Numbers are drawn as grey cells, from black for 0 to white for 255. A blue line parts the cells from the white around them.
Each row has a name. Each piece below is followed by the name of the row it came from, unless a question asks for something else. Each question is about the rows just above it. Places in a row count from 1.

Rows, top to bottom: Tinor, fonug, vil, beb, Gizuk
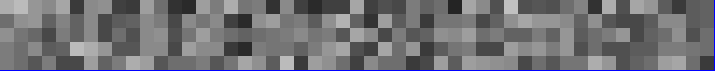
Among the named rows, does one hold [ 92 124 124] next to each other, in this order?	yes
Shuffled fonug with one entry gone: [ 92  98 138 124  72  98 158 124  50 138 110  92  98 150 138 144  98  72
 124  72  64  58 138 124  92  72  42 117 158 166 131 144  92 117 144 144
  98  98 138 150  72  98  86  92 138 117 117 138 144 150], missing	[179]
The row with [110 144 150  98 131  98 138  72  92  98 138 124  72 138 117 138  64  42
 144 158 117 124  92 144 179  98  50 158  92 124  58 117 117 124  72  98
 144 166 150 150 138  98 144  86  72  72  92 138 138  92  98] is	fonug
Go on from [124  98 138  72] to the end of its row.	[110  80 138 144  80 117 158 124 110  98 110 117 124 138 117 124  86 166
 138  72 124  86  98 144 138 158 110 124  98  98 124  98 150  92 110 124
 150  72  98 110 144  80 110]
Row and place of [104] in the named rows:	vil, 3
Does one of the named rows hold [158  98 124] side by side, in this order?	yes
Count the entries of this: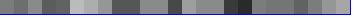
25

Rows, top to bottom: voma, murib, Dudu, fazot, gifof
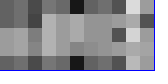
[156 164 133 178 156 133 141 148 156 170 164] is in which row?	fazot
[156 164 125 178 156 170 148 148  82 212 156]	Dudu
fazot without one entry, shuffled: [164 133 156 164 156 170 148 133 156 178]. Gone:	[141]

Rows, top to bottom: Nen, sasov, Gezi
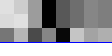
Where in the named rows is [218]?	sasov, 1
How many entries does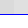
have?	2
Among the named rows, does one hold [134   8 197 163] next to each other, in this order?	yes

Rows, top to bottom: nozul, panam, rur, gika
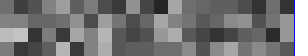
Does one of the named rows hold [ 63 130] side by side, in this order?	no
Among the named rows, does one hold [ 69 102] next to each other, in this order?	no
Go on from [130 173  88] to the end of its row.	[ 95  95 110 110 138  82 138 166 116 138 116  88]
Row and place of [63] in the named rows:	nozul, 2
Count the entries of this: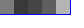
5

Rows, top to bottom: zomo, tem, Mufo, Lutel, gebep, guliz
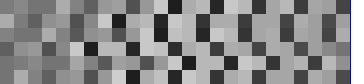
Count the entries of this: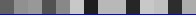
14
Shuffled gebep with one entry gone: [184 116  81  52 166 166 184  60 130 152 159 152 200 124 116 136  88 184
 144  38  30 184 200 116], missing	[178]

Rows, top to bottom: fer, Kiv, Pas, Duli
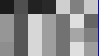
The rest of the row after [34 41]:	[207 128 201]
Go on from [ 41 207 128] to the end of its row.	[201]
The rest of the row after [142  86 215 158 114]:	[223 158]
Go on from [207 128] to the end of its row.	[201]

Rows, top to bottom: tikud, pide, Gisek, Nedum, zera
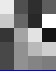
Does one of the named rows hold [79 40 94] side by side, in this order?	no
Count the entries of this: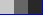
3
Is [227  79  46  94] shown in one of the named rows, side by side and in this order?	no
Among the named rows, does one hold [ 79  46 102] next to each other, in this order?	no
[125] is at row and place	zera, 4
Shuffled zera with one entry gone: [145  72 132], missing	[125]

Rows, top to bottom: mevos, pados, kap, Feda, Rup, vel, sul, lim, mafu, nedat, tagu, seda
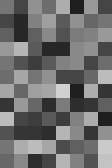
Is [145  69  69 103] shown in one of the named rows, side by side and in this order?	yes
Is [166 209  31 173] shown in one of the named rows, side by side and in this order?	yes
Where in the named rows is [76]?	tagu, 5
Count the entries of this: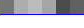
6
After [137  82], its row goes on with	[123 129 153]

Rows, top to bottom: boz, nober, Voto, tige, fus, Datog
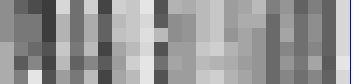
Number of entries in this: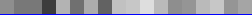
18
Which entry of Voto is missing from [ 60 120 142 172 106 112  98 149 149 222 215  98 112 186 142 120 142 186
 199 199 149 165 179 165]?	[193]
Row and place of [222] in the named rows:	Voto, 11

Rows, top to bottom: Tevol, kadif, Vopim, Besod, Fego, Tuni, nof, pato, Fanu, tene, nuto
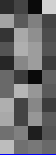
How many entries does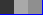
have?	3
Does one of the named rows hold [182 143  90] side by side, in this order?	no
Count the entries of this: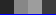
4
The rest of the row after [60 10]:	[98]

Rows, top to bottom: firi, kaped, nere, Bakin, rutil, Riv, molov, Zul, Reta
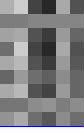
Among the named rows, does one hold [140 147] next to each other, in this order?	yes
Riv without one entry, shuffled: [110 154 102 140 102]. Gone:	[96]
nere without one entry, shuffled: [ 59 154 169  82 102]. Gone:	[162]
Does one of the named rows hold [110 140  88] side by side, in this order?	no
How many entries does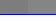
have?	4

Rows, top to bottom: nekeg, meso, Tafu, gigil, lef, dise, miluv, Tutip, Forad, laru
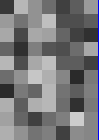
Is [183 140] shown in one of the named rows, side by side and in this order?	no
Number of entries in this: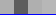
4
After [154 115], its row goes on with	[146 191  78  78  93]
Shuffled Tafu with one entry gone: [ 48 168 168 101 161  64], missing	[72]
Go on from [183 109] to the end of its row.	[ 48 121]
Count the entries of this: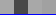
4
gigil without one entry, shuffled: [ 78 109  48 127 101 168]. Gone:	[85]

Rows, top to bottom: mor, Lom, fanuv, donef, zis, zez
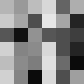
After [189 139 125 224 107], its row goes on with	[11]
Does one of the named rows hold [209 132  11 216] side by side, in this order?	yes
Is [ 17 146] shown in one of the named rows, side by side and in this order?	yes
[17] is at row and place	fanuv, 2

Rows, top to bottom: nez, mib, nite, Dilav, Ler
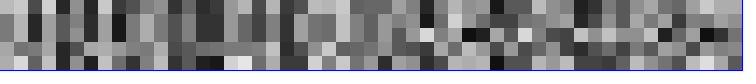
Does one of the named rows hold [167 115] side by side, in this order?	yes
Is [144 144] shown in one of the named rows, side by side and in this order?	yes
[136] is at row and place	Dilav, 53
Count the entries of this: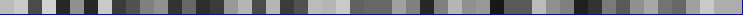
53

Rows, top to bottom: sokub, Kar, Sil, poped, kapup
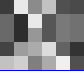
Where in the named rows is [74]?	sokub, 6
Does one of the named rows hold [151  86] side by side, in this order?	yes

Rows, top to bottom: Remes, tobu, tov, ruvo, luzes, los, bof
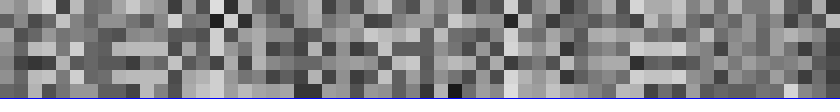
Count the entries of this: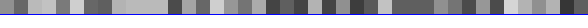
42
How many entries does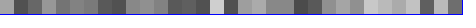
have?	33

